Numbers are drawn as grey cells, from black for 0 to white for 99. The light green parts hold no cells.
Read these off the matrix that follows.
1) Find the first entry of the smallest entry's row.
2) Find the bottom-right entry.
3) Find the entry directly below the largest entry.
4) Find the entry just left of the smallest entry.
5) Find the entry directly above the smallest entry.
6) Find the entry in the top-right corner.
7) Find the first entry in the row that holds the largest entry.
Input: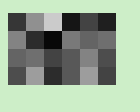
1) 51
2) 26
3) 3
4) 17
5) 79
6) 12
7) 21

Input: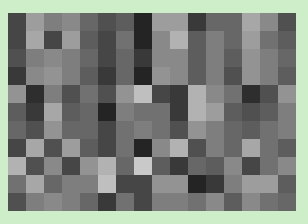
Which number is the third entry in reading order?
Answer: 49
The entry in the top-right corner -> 31
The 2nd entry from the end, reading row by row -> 44
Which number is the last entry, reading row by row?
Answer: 40
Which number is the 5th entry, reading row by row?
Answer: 40
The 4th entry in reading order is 53
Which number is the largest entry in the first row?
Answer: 65
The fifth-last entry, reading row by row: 53
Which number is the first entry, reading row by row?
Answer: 27
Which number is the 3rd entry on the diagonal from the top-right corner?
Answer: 57
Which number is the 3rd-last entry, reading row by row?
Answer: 53
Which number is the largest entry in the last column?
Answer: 57
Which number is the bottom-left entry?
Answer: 31
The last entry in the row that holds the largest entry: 53
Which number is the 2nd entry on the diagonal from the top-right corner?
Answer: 44
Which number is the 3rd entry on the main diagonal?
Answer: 53
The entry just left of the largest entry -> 40
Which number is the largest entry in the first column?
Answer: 69
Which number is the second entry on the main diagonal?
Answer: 65
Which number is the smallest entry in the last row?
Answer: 22
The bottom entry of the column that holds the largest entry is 27
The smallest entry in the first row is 14
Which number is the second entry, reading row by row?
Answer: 61

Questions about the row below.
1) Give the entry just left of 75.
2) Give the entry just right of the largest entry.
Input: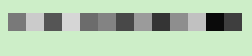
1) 55
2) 42

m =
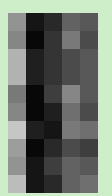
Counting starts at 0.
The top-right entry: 34
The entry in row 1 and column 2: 20
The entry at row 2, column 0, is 69
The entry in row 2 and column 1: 12
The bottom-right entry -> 43
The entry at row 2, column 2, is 20
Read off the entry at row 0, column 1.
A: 8
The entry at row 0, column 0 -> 57
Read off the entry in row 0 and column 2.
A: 16
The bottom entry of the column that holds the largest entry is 73
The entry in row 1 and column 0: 52

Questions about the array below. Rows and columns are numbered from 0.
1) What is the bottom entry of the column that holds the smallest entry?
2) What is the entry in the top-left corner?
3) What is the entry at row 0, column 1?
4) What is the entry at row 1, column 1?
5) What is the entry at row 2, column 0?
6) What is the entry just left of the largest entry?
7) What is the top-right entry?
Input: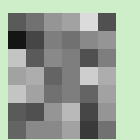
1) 39
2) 35
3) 44
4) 27
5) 76
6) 63
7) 31

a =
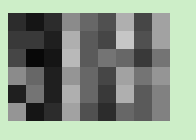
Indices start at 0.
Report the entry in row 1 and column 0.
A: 22
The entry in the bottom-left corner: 58
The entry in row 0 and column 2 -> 17
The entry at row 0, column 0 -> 17
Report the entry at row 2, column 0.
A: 27
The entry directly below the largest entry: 40
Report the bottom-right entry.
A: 50
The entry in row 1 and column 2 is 12
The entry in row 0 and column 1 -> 8
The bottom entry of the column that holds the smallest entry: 8
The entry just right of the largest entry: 31
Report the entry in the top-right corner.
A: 63
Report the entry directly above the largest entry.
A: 68

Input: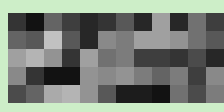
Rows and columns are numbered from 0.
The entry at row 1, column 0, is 39
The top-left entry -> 20
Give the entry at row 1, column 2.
75
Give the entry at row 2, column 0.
62
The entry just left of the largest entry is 34
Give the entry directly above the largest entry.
39
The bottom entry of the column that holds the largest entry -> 66
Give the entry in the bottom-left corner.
29
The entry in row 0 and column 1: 7
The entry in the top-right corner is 24
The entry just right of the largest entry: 34
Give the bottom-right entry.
48

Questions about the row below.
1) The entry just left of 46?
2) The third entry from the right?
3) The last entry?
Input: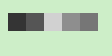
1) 55
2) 81
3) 46

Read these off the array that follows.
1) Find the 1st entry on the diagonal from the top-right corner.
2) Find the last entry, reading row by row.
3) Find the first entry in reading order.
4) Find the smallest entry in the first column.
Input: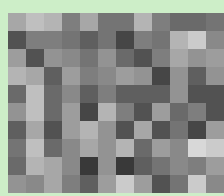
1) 45
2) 53
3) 65
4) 32

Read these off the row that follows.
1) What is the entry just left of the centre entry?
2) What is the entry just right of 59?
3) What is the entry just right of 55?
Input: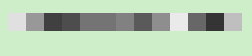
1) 45
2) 25
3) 91

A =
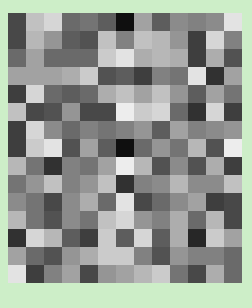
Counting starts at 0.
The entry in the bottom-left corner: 88
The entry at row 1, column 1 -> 71
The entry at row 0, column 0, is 28
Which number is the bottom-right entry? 41
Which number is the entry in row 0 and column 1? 75
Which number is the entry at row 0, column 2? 83
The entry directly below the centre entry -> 92
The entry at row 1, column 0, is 28
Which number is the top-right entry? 88
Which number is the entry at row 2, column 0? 41
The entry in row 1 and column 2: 58
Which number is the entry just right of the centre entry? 41
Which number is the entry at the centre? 6

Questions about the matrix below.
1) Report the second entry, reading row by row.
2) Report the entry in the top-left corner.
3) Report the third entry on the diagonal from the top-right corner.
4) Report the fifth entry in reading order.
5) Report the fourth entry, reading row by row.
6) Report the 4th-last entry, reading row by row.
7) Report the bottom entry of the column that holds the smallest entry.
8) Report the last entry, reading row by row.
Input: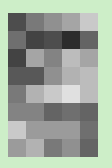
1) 47
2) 30
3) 51
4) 78
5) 64
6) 69
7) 56
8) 39
